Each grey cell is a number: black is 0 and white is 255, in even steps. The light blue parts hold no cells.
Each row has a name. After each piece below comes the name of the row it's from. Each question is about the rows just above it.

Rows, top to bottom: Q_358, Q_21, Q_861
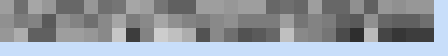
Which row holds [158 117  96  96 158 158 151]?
Q_358
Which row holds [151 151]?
Q_358
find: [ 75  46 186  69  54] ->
Q_861

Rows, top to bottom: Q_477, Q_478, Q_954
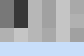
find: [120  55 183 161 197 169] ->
Q_477
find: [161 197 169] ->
Q_477
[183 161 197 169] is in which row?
Q_477
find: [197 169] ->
Q_477
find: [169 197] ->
Q_954

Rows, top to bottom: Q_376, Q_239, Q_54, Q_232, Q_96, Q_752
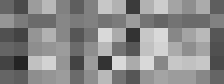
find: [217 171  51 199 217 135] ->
Q_54
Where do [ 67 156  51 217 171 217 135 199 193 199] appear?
Q_96
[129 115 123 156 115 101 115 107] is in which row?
Q_239
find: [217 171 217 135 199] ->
Q_96
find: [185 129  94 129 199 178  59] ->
Q_376

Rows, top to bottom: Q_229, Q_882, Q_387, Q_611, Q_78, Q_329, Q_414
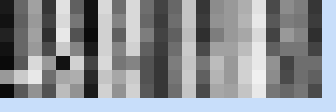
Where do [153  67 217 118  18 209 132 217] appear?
Q_882
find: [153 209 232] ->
Q_78
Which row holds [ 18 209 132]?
Q_882
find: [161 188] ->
Q_611

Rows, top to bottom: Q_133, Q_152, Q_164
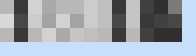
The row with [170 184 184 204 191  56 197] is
Q_133
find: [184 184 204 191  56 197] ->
Q_133
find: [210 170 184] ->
Q_133
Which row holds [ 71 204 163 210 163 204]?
Q_152
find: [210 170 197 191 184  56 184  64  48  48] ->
Q_164

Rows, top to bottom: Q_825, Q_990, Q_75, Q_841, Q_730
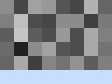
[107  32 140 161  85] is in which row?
Q_841
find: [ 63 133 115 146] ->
Q_730
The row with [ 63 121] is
Q_990
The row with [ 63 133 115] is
Q_730
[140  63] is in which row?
Q_990
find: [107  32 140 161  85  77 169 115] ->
Q_841

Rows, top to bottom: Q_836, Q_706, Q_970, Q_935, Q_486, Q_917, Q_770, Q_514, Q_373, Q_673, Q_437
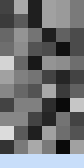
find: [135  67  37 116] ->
Q_373
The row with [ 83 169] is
Q_770
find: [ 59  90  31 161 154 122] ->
Q_706
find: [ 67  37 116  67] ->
Q_373
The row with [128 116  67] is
Q_917

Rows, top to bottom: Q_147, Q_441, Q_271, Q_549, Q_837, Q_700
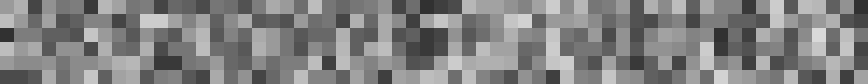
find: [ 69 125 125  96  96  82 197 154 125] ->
Q_441
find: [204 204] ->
Q_441
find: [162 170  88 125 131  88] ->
Q_700

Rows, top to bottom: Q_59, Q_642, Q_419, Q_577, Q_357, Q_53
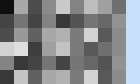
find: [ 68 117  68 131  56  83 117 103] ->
Q_642
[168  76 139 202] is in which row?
Q_59
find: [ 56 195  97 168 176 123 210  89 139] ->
Q_53
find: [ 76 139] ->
Q_59
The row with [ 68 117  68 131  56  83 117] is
Q_642
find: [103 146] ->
Q_642

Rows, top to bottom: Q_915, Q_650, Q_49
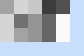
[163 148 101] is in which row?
Q_49
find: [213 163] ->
Q_49

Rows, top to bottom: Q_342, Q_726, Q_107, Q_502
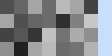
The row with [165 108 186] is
Q_342
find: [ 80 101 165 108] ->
Q_342
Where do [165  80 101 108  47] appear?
Q_726

